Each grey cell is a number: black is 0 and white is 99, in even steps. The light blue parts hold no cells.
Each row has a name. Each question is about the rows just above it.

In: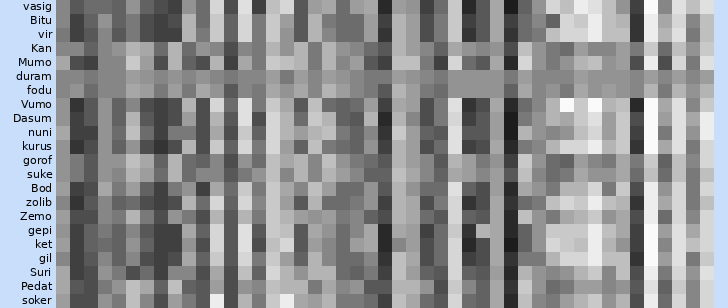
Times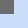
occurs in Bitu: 4
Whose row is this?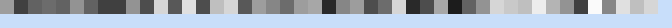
ket
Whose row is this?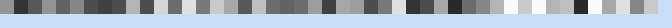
Vumo
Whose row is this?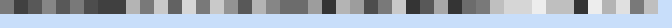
vir

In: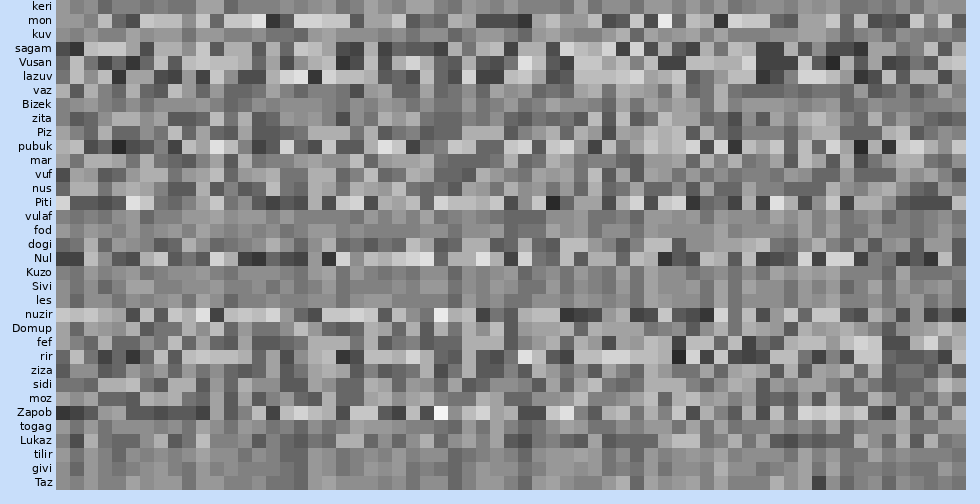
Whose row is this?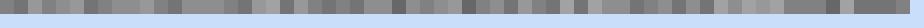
Kuzo
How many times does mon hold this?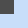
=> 8
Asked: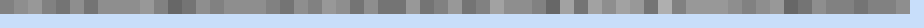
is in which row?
Bizek

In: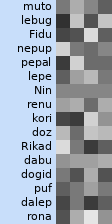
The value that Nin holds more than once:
[52]
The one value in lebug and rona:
[32]
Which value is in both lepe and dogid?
[47]
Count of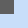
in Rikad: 1

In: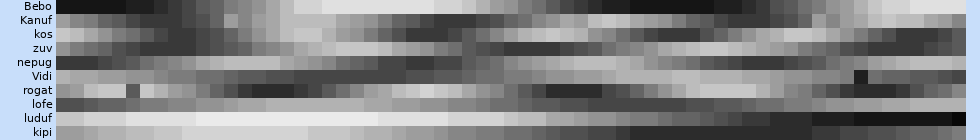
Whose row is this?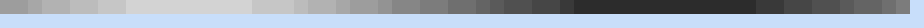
kipi
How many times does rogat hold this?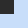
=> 10

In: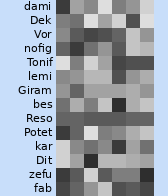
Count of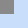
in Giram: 0
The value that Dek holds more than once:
[86]
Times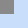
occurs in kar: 2
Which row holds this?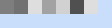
Dek
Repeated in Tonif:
[31]
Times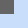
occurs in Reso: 4
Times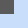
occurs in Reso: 3

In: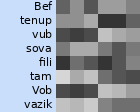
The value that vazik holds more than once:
[43]
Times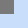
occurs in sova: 3

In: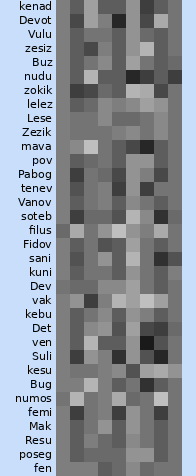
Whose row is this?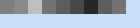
mava
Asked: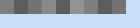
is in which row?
kebu
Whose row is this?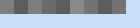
Resu
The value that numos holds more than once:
[45]
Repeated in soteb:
[41]
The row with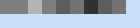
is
Bug

